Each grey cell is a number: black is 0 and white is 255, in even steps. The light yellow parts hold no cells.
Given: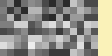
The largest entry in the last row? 196
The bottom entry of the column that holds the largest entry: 154
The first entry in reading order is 112
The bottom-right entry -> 85
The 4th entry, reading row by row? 112
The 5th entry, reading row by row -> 139
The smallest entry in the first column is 73
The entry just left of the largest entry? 112
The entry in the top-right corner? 73
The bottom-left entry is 127
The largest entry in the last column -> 196
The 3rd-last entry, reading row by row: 168
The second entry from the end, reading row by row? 100
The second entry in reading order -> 139
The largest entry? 237
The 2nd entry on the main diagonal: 58
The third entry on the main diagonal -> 58

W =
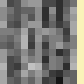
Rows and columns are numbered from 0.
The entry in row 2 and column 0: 140
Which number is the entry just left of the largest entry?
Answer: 126
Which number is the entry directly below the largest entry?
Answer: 126
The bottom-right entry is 100
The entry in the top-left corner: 166
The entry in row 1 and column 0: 140
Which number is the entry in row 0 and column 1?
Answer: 73
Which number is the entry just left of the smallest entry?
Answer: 73
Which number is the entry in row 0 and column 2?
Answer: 86
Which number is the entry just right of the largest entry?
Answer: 179
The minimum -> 21
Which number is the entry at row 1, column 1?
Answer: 114
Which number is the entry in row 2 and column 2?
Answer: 86
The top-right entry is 114
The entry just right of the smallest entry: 114
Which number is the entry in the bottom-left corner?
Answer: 166
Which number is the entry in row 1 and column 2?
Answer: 86
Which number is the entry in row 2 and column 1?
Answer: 100

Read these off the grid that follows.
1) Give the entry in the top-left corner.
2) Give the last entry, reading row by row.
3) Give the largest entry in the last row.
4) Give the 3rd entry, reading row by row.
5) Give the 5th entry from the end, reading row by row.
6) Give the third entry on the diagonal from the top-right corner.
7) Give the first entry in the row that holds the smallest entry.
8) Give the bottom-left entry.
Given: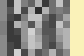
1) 138
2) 138
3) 209
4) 195
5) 86
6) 72
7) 138
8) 138

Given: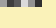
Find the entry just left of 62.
160
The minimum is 48

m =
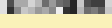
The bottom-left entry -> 224
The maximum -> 238
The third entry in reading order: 169
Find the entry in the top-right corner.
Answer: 212
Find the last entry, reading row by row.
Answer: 199
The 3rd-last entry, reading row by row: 124
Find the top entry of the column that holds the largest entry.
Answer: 109
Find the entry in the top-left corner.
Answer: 224
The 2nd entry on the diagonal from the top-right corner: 94

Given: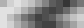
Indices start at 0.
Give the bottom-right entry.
193
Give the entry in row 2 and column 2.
162
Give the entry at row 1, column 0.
225
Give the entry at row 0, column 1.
209
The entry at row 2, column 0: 225
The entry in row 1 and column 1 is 225
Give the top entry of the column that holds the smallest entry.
54
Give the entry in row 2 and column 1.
193
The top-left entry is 177
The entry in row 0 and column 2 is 225
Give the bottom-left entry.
225
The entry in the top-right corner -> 118

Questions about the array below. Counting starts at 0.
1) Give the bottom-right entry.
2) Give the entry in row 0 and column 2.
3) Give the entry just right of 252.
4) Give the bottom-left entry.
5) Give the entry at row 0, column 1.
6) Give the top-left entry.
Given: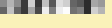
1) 180
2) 139
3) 113
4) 101
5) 180
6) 139

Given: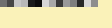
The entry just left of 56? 168
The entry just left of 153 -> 56

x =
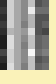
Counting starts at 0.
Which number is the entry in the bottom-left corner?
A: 30
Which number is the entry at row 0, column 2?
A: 168
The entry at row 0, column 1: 208
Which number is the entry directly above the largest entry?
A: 193
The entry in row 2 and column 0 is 45
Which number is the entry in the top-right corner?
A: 98
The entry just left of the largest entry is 138
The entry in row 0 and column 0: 45
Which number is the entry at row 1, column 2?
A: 168
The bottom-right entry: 110
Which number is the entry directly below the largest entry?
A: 193
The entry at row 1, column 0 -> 58
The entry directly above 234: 193
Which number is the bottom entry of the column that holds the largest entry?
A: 193
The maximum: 246
